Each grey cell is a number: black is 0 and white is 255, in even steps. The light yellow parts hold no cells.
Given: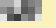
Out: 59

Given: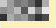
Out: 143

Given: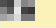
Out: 218

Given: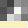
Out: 189

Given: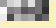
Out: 182

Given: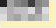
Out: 163

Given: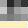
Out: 137

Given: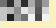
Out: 154

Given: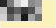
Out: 153

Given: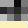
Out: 79
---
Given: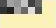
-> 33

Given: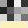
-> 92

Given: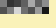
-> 126

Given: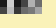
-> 190

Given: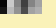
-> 187

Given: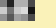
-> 114

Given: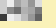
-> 139

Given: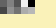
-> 144

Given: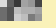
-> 84

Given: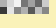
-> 228
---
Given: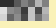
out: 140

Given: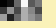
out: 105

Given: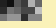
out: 149

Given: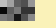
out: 22

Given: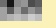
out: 190

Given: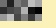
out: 72

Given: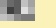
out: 137

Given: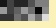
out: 111
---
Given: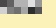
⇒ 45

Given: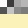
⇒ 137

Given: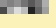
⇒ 101

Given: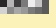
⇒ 106

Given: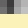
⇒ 167

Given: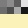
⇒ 169

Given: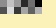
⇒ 97

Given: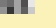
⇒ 95

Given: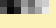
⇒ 167
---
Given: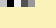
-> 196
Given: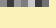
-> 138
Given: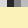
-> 216
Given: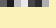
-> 97
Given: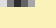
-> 222
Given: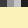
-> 58
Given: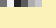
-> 116
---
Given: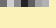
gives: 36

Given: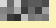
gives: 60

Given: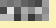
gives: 172

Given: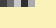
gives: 201

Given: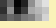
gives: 60

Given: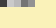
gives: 186
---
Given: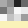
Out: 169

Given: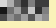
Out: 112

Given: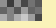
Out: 130

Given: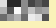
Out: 82

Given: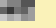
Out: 57

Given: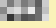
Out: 204

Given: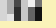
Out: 171

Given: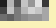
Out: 196
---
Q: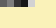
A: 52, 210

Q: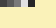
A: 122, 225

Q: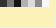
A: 177, 249

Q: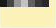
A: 194, 194

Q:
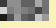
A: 127, 211

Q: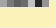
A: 108, 194

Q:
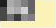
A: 171, 210

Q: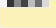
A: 68, 245
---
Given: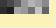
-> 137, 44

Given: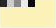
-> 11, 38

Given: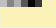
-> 57, 191

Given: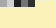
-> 47, 168

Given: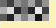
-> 146, 93

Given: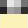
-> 115, 33

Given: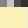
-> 49, 132

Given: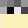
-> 151, 178
